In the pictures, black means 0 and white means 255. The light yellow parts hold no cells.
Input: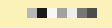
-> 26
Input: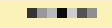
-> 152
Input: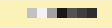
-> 243
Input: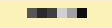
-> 43
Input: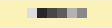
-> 39
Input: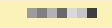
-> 127
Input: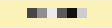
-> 142
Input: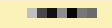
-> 72
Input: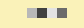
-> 64
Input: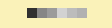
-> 134
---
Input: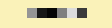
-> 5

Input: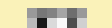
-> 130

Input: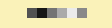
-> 116

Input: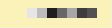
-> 30

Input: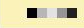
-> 226

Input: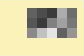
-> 58

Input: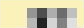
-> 173

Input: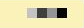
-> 149

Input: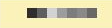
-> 210
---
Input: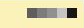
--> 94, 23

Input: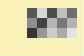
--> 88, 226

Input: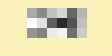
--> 169, 203

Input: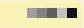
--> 158, 18

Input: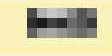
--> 77, 127

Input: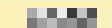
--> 169, 150

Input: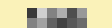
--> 57, 107

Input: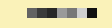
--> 99, 16

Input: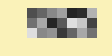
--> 79, 113

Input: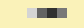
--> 212, 120
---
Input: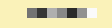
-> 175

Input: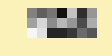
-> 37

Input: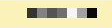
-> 84

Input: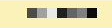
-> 233

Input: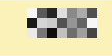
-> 13

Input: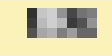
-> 177
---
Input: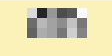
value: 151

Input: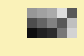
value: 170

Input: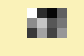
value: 7

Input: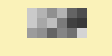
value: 144

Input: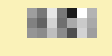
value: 231

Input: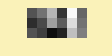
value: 182

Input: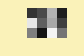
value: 178

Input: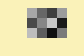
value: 62
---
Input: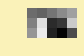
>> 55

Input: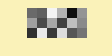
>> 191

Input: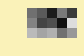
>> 16

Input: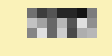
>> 224

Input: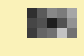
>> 81

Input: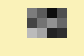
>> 146
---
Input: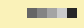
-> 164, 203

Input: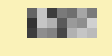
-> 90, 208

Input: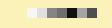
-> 111, 246

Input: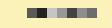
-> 152, 197

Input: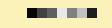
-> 233, 233

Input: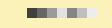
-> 226, 237

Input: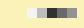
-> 49, 244

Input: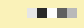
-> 253, 253
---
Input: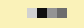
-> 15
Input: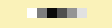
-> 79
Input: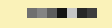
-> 198
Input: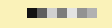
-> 227
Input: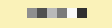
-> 122
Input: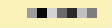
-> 42
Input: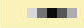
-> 13
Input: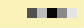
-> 7
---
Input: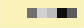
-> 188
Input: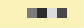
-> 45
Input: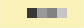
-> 153
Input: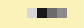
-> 24
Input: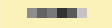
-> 51
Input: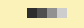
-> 79
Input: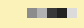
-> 57
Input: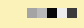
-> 7
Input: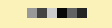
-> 7
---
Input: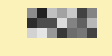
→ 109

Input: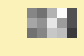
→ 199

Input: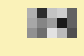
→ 226

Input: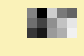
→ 154

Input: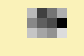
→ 165

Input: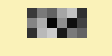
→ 25
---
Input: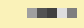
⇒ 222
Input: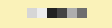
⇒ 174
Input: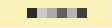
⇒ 181
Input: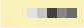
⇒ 135
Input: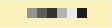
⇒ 235
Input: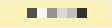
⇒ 193
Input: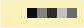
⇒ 193
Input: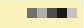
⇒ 24
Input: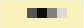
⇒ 129
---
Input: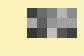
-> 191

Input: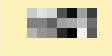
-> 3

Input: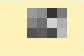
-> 93

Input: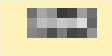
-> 69

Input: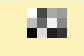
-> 220

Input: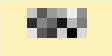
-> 208

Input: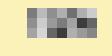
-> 175

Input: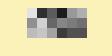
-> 60

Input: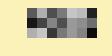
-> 153

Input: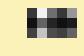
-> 77
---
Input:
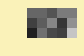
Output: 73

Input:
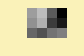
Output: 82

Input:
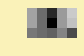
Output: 97

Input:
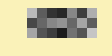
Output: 114

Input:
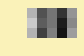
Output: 127

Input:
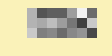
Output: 136
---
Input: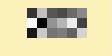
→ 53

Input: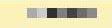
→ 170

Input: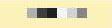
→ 176

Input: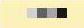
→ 209

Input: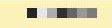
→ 37

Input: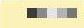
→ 59
